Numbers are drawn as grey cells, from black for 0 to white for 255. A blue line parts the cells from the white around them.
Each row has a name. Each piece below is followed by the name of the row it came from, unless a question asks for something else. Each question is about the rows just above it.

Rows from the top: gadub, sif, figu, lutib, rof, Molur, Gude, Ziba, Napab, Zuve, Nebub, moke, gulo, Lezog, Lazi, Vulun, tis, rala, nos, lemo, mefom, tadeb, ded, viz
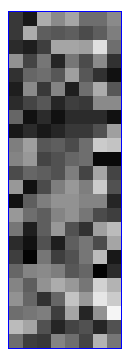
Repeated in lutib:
118
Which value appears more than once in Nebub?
9
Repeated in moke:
68

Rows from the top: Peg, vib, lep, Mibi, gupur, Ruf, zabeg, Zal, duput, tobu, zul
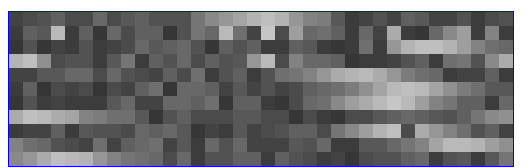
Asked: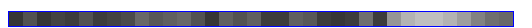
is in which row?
lep
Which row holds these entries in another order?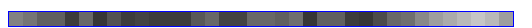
zabeg
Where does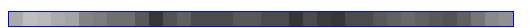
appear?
Zal
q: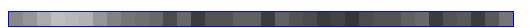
zul
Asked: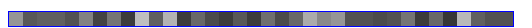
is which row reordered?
zul
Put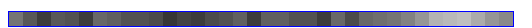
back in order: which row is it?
zul

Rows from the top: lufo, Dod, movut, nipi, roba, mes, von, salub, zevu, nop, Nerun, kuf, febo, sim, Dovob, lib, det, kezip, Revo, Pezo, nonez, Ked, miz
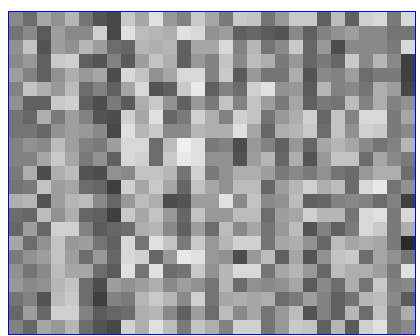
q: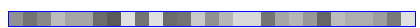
Revo
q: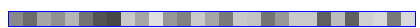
lufo
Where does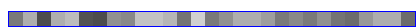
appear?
kuf

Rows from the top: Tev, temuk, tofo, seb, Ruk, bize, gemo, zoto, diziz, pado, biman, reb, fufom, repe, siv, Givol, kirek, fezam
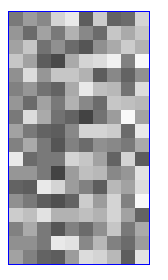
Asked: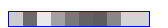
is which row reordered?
diziz
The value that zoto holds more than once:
114
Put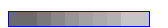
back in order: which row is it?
temuk
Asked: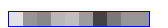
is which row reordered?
reb
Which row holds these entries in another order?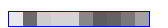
diziz
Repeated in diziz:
212
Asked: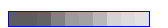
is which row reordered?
fezam

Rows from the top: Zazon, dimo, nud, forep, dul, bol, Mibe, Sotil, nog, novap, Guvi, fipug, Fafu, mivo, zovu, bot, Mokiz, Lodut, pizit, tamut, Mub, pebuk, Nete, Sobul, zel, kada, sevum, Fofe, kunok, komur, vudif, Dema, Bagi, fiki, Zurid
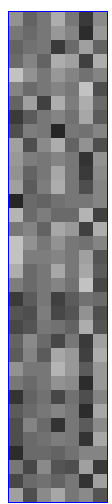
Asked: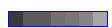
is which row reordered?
Sotil
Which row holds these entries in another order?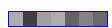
forep
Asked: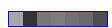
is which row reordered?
vudif
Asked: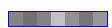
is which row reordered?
dul

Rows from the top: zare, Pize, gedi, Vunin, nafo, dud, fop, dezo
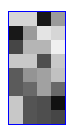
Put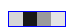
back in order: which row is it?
Pize
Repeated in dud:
105
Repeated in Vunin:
200
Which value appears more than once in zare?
214

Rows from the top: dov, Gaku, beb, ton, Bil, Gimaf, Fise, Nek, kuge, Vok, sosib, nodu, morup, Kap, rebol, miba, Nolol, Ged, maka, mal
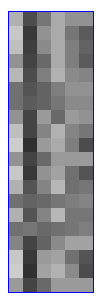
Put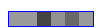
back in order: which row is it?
sosib
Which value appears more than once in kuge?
132
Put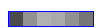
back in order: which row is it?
dov
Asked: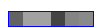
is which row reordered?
Nolol
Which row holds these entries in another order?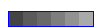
ton

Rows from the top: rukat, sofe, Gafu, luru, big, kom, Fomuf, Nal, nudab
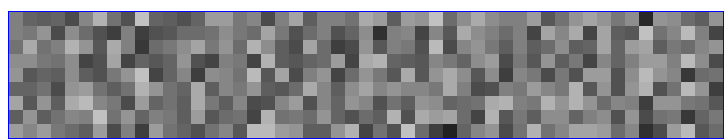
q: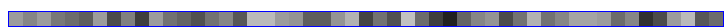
nudab
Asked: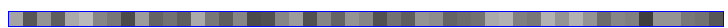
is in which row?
Fomuf
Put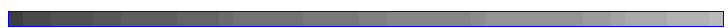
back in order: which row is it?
kom

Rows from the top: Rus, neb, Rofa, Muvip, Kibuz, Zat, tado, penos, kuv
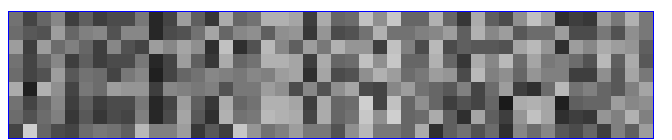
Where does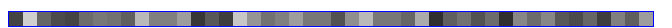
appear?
kuv
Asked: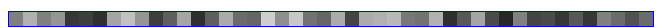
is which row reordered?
penos
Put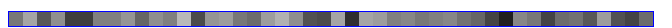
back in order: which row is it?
Kibuz

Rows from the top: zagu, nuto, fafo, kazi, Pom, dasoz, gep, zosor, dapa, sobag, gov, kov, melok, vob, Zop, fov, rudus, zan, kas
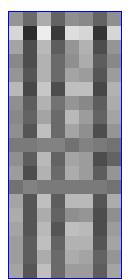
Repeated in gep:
93
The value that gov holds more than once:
99

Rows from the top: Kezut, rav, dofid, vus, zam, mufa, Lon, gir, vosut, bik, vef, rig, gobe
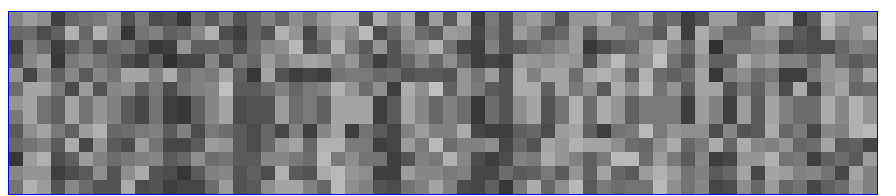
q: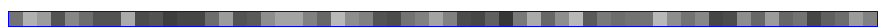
gobe
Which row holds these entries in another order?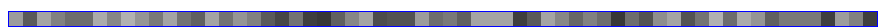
gir

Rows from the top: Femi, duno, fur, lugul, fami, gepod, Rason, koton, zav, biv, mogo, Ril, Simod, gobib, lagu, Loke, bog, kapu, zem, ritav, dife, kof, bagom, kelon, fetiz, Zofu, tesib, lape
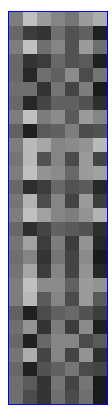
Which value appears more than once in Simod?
104
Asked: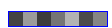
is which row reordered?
gobib
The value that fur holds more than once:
111

